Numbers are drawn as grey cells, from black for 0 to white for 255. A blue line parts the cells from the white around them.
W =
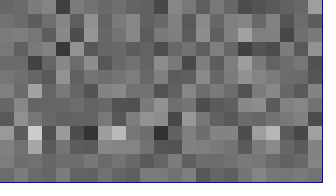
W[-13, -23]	103
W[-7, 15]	122
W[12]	[108, 124, 106, 102, 124, 99, 98, 113, 101, 95, 123, 122, 113, 125, 87, 101, 95, 117, 132, 119, 118, 122, 115]
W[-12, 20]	85
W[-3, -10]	129
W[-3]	[129, 113, 167, 91, 117, 92, 90, 135, 133, 132, 114, 85, 82, 129, 127, 122, 116, 91, 124, 138, 103, 91, 130]
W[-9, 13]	73
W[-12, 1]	107
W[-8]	[118, 112, 101, 89, 146, 97, 117, 110, 117, 125, 104, 127, 92, 95, 138, 103, 123, 145, 132, 123, 108, 106, 85]
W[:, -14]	[100, 134, 134, 93, 113, 125, 113, 80, 125, 118, 132, 105, 95]
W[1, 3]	111
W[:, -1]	[158, 93, 122, 146, 81, 85, 131, 114, 75, 161, 130, 132, 115]
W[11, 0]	125
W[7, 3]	101
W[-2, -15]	115
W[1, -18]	94
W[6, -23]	128
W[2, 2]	118
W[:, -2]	[104, 108, 111, 89, 118, 106, 90, 134, 129, 72, 91, 105, 122]
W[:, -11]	[134, 128, 126, 104, 121, 92, 98, 111, 72, 98, 82, 123, 113]
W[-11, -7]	129
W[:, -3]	[97, 85, 72, 124, 110, 108, 103, 130, 120, 90, 103, 98, 118]
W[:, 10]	[97, 97, 92, 99, 100, 104, 113, 122, 147, 110, 114, 90, 123]
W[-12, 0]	113
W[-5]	[89, 144, 118, 104, 97, 99, 99, 120, 87, 125, 147, 140, 72, 152, 119, 97, 88, 107, 103, 114, 120, 129, 75]
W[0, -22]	107
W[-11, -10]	92

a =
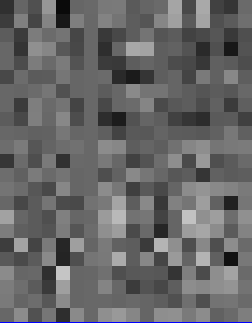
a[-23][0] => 48
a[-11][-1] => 94
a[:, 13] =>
[73, 90, 66, 83, 72, 68, 93, 93, 53, 91, 134, 74, 93, 140, 117, 194, 157, 78, 100, 127, 141, 111, 122]
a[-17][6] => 104
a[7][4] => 116
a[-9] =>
[103, 71, 91, 117, 75, 73, 114, 121, 165, 93, 137, 56, 129, 117, 158, 97, 33, 118]
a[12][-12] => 104
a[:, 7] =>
[121, 131, 57, 46, 59, 107, 92, 72, 45, 95, 140, 121, 78, 140, 121, 155, 143, 122, 121, 112, 132, 104, 143]
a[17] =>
[61, 163, 68, 122, 38, 159, 101, 122, 97, 93, 58, 180, 143, 78, 136, 78, 141, 106]
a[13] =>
[116, 108, 87, 73, 135, 102, 104, 140, 119, 63, 89, 73, 101, 140, 148, 137, 131, 122]
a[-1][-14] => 46
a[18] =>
[89, 74, 91, 138, 36, 79, 117, 121, 171, 93, 135, 69, 154, 100, 180, 96, 17, 120]
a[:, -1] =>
[106, 111, 79, 83, 77, 94, 104, 95, 64, 96, 123, 106, 94, 122, 118, 144, 131, 106, 120, 106, 115, 106, 126]
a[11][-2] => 91
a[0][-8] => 101
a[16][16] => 91
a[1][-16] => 69
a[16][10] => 105
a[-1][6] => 104
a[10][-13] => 113
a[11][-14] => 49
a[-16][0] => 103
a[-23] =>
[48, 101, 80, 150, 10, 102, 105, 121, 122, 90, 101, 106, 165, 73, 169, 65, 53, 106]
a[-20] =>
[103, 52, 144, 134, 88, 72, 104, 46, 103, 168, 163, 94, 98, 83, 42, 80, 24, 83]
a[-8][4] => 128
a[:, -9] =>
[90, 93, 93, 168, 93, 27, 138, 107, 82, 89, 93, 65, 137, 63, 93, 114, 74, 93, 93, 88, 59, 105, 134]
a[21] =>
[122, 101, 109, 87, 139, 102, 104, 104, 101, 105, 101, 94, 80, 111, 79, 115, 117, 106]
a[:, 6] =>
[105, 104, 104, 104, 104, 104, 104, 104, 104, 104, 104, 104, 104, 104, 114, 104, 108, 101, 117, 103, 104, 104, 104]

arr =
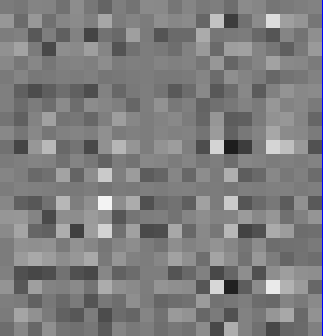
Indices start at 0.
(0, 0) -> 123
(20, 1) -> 88
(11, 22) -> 131
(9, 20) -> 139
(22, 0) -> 123
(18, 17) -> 114
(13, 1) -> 130
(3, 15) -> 106
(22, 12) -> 154
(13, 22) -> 127
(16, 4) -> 174
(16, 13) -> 104
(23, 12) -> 120
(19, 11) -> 126
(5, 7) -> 118
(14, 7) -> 243
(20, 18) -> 140
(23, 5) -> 112
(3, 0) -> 145
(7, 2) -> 124
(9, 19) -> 167
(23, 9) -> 121
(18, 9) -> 129
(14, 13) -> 95
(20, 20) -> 178
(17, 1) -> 145
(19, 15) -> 72
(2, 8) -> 105
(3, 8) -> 83
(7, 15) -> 112
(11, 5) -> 132
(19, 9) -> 108
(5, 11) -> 121
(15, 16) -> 132
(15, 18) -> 136
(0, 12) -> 118
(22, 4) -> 97
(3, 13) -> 130
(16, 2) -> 102

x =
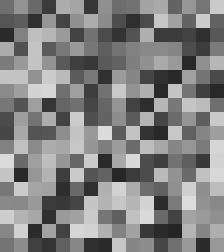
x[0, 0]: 111
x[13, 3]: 161
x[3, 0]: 172
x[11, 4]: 149
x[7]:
[119, 83, 159, 54, 102, 113, 70, 102, 149, 66, 45, 183, 120, 197, 187, 111]
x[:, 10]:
[163, 75, 175, 137, 144, 68, 176, 45, 180, 51, 189, 76, 76, 109, 211, 217, 56, 141]
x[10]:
[129, 192, 138, 172, 167, 199, 149, 126, 156, 107, 189, 167, 134, 150, 122, 213]
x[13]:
[119, 203, 164, 161, 46, 106, 47, 176, 211, 171, 109, 97, 144, 207, 142, 189]
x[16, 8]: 130
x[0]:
[111, 147, 106, 59, 172, 165, 54, 143, 109, 114, 163, 169, 99, 150, 117, 202]
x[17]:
[115, 141, 65, 52, 96, 135, 48, 43, 198, 134, 141, 71, 112, 153, 43, 152]
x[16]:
[135, 209, 43, 163, 66, 214, 210, 176, 130, 162, 56, 42, 37, 180, 133, 174]
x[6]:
[138, 158, 211, 214, 112, 159, 62, 114, 201, 147, 176, 41, 197, 116, 63, 40]
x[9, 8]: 92
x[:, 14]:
[117, 204, 47, 60, 143, 116, 63, 187, 95, 133, 122, 57, 192, 142, 146, 154, 133, 43]
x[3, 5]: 153
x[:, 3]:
[59, 150, 182, 91, 147, 204, 214, 54, 173, 86, 172, 190, 179, 161, 60, 48, 163, 52]
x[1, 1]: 93
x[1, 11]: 198
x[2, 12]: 60
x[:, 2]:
[106, 47, 191, 196, 195, 145, 211, 159, 115, 84, 138, 159, 150, 164, 153, 167, 43, 65]
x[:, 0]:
[111, 86, 43, 172, 123, 195, 138, 119, 76, 71, 129, 218, 196, 119, 137, 205, 135, 115]
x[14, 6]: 197
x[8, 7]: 99
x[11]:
[218, 106, 159, 190, 149, 102, 203, 43, 168, 216, 76, 63, 114, 94, 57, 210]
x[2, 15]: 88
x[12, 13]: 105

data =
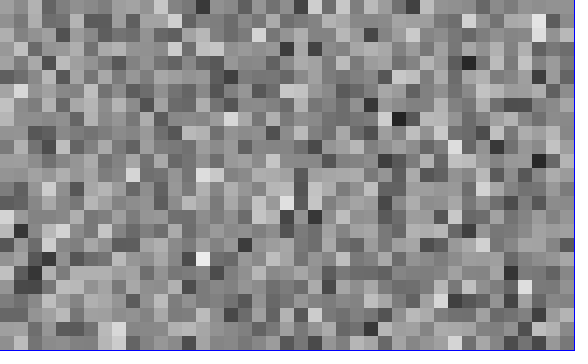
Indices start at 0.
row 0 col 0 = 159
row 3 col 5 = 175
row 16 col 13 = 109
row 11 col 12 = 104
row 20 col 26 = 167
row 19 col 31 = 132
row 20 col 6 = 146
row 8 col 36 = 179
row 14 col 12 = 140
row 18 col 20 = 165
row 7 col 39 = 138
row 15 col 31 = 86
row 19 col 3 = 177
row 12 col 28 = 94
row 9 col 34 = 76
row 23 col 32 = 168
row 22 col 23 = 121
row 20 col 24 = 166
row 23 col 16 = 137
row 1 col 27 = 138
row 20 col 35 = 126
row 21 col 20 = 117
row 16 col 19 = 141
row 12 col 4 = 175
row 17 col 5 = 127
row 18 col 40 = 167
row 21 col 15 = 129
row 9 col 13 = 185
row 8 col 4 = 144
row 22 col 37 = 129
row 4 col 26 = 156
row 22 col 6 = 160
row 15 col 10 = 149
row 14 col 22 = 197
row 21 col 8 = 149
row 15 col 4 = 136
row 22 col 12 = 124
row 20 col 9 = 168
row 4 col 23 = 123
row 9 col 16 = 147
